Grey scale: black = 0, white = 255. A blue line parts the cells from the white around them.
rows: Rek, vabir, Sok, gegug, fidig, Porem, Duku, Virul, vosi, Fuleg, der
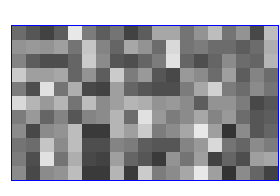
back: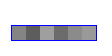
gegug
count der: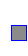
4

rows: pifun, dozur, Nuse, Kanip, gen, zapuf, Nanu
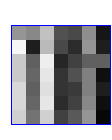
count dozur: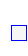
1
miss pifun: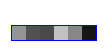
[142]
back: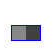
zapuf
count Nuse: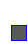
0

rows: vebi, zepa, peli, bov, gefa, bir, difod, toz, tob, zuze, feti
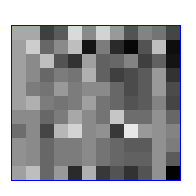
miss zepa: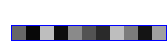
[205]
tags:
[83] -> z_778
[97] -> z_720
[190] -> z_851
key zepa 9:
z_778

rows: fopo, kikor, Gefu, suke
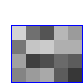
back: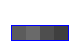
Gefu
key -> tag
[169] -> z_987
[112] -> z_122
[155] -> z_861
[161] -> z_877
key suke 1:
z_861

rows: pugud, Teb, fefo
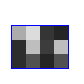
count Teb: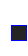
0
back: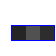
fefo
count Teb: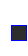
1
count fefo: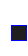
0

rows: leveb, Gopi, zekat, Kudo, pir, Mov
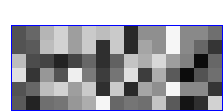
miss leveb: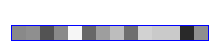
[181]
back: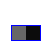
zekat
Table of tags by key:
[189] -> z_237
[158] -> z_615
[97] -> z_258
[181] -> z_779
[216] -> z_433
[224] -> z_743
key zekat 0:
z_237
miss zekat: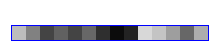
[76]
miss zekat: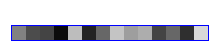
[97]
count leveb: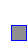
2
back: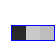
leveb

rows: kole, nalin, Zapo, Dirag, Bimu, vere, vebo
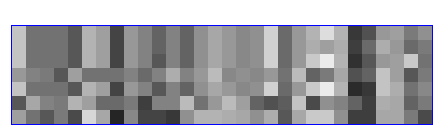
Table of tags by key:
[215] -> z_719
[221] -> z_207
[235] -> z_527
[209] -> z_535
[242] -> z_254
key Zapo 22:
z_527
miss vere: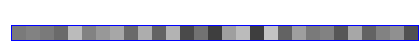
[93]

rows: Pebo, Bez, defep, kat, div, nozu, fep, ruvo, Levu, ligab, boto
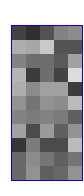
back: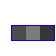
Levu
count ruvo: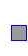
1
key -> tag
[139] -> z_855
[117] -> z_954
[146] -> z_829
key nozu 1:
z_954
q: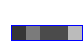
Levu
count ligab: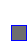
0
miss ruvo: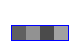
[154]

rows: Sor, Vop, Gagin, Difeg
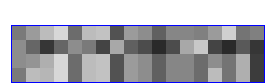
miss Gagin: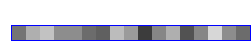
[148]
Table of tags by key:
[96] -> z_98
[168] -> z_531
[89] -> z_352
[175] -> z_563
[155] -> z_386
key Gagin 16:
z_563
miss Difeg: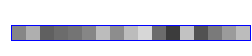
[182]
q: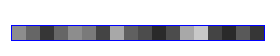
Vop

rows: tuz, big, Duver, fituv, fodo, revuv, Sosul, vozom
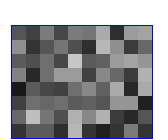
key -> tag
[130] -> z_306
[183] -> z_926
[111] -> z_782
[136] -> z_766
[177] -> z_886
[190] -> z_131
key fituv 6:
z_766
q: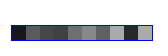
fodo
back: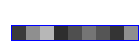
big
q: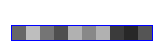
Sosul
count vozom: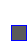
2
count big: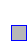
1

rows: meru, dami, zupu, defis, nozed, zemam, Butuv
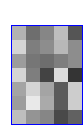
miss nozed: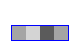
[205]
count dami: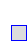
0

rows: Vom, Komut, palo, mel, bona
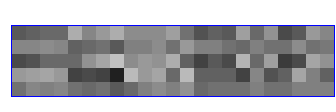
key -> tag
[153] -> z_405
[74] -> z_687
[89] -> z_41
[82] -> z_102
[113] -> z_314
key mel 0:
z_405
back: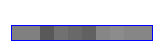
Komut
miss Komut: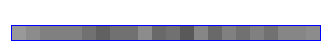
[120]
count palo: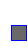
4
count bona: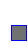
8

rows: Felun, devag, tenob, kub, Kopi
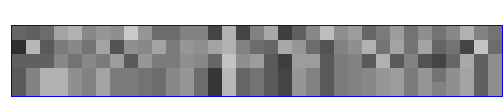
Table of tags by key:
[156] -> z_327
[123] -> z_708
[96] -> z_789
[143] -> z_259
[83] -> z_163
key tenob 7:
z_327
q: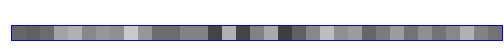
Felun

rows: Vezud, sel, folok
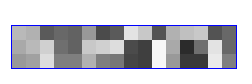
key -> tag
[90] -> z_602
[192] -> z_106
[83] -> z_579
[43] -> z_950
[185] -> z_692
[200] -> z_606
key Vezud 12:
z_106
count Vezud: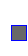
2
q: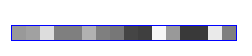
folok
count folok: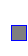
4

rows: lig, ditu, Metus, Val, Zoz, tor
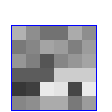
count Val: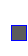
3
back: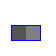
Metus

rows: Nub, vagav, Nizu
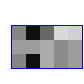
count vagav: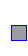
3
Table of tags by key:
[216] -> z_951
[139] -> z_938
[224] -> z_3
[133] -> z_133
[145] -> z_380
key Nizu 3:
z_938
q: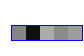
Nizu
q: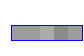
vagav

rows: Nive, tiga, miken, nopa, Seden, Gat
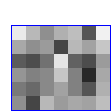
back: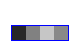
nopa
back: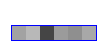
tiga

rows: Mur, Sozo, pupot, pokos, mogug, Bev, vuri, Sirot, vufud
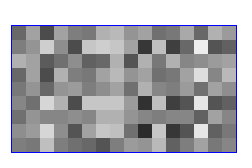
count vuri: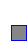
7
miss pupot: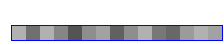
[91]
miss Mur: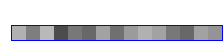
[169]
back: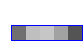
Sirot
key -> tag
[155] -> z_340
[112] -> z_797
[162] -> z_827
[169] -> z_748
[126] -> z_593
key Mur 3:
z_827

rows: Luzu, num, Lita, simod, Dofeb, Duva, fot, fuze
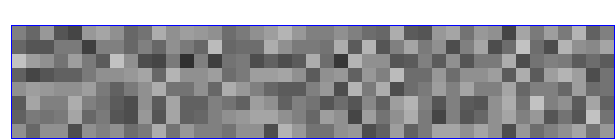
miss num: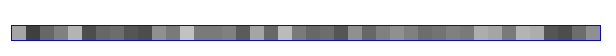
[136]
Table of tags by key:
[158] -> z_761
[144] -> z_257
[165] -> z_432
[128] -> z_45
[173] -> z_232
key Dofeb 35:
z_432
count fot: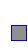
5
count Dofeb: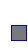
4
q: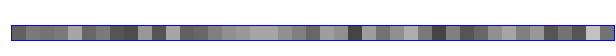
fot
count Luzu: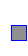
6
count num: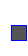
3

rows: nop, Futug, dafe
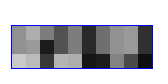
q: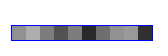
nop
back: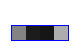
dafe
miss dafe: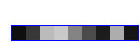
[180]
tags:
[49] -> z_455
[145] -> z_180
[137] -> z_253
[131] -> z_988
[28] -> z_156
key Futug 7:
z_180

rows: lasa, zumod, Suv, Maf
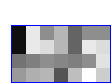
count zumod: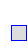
2
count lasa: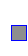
3
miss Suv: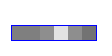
[134]

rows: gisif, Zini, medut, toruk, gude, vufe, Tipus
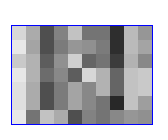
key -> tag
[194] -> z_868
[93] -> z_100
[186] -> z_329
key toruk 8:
z_868
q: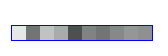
Tipus
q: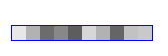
toruk
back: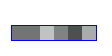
gisif

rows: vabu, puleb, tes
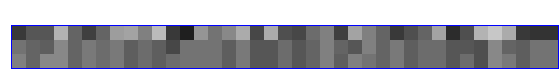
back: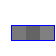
puleb
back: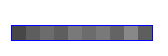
puleb
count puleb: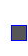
6

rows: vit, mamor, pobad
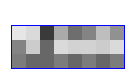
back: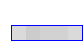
mamor
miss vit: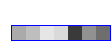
[132]
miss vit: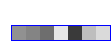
[170]
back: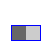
mamor
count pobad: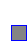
0
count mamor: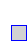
2

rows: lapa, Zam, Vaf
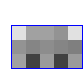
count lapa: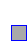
0
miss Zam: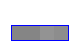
[127]
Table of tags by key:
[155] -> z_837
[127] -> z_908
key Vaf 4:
z_837
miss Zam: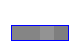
[141]
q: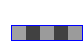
Vaf
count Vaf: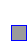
2

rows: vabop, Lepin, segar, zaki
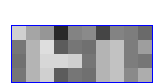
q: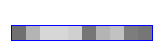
segar
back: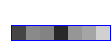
vabop
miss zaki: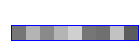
[173]
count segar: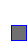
1

